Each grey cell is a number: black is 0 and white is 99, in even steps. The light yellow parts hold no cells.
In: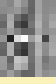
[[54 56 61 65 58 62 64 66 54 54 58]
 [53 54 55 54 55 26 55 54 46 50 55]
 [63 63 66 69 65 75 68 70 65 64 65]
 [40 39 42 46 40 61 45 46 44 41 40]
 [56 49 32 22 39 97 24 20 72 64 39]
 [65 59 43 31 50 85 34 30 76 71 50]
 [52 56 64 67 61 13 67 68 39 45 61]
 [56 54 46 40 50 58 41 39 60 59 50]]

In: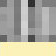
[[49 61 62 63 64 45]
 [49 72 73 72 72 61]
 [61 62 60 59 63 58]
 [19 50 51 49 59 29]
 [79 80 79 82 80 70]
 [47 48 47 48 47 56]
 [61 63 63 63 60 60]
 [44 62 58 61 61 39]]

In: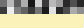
[[15 55]
 [31 66]
 [16 30]
 [61 15]
 [72 87]
 [22 10]
 [81 45]
 [ 9 22]
 [67 38]
 [36 49]
 [72 92]
 [44 23]]

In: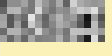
[[60 53 32 39 60 33]
 [58 86 61 73 72 85]
 [61 74  7 11 71 10]
 [66 79 39 34 74 39]
 [81 69 60 52 75 67]
 [38 53 56 61 46 48]
 [66 57 70 67 59 68]
 [49 46 57 52 48 52]
 [59 54 39 41 56 51]
 [73 83 56 61 81 49]
 [47 47 88 79 47 64]
 [63 52 42 35 53 40]
 [55 71 51 61 69 58]
 [55 70 34 34 69 40]
 [30 40 62 65 42 62]]

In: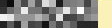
[[54 51 59 16]
 [26 44 52 15]
 [52 98 38 16]
 [49 55 27 36]
 [46 89 24 51]
 [11 58 87 27]
 [72 46 30 46]
 [85 27 58  7]
 [32 45 70 29]
 [63 46 58 26]
 [29 91 58 62]
 [54 51 59 16]
 [ 5 41 88 35]
 [15 20 93 13]]

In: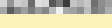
[[61 67]
 [55 54]
 [43 48]
 [77 73]
 [71 55]
 [76 62]
 [23 65]
 [48 93]
 [34 73]
 [84 52]
 [86 60]
 [42 48]
 [76 61]
 [80 51]
 [58 36]
 [82 64]]
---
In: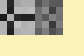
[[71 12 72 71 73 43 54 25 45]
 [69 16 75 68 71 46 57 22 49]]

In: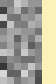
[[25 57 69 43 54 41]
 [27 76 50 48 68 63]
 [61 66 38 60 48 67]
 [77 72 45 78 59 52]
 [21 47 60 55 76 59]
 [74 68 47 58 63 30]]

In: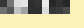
[[43 33 75 63 18 18 85 21 23 29]]

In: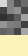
[[26 51 56 28]
 [58 49 47 25]]

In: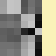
[[63 76 75 34 45 35]
 [44 46 43 68 76  5]
 [38 34 33 55 64 17]
 [45 48 45 65 74  6]]

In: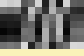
[[45 42 45 18 75 45 19 69 44 44 17 15]
 [ 9 11 10 33 39 10 56 37 68  9 33 35]
 [14 17 15 41 44 15 67 30 63 15 40 42]]
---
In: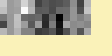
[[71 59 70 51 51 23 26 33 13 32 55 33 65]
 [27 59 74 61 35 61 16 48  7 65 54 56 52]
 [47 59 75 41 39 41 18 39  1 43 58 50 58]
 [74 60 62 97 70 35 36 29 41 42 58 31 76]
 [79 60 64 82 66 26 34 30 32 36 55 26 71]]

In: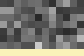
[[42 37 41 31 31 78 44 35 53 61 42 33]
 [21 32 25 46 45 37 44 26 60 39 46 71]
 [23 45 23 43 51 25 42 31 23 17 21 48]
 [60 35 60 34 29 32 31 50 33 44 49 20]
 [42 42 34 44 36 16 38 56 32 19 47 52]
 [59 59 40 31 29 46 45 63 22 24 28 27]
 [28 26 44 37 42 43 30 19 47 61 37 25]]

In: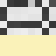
[[23 89 91 92 88 91 23 88]
 [92 24 25 22 22 22 90 21]
 [25 90 89 90 88 88 24 87]
 [23 88 88 89 90 90 22 88]
 [91 23 20 21 77 23 90 30]]

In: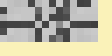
[[78 75 76 77 72 27 77 36 50 26 77 74 75 77]
 [30 78 76 77 73 26 78 77 29 27 77 75 77 78]
 [25 26 26 27 26 73 26 77 54 77 27 26 26 24]
 [70 77 78 77 77 29 77 27 27 29 76 76 76 76]
 [27 75 76 77 77 40 76 71 27 36 75 78 77 77]
 [78 75 73 74 27 72 77 27 78 31 74 25 26 78]]

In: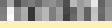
[[50 97 53 66 21 61 71 49 61 25 41 63 38 77 40 58]
 [49 94 54 67 21 62 71 49 62 28 38 62 38 75 42 57]
 [43 65 29 44 48 41 53 56 49 31 72 60 66 90 39 54]]

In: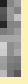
[[72 45 34]
 [60 47 45]
 [62 50 48]
 [79 55 65]
 [81 55 60]
 [64 64 65]
 [48 52 60]
 [15 51 52]
 [31 58 75]
 [34 59 51]
 [12 52 61]]

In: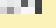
[[82 58 86 96 95 25]
 [92 89 91 37 88 27]]

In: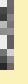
[[16 40]
 [30 54]
 [45 81]
 [92 37]
 [92 37]
 [55 57]
 [72 46]
 [23 51]
 [28 40]
 [92 41]]
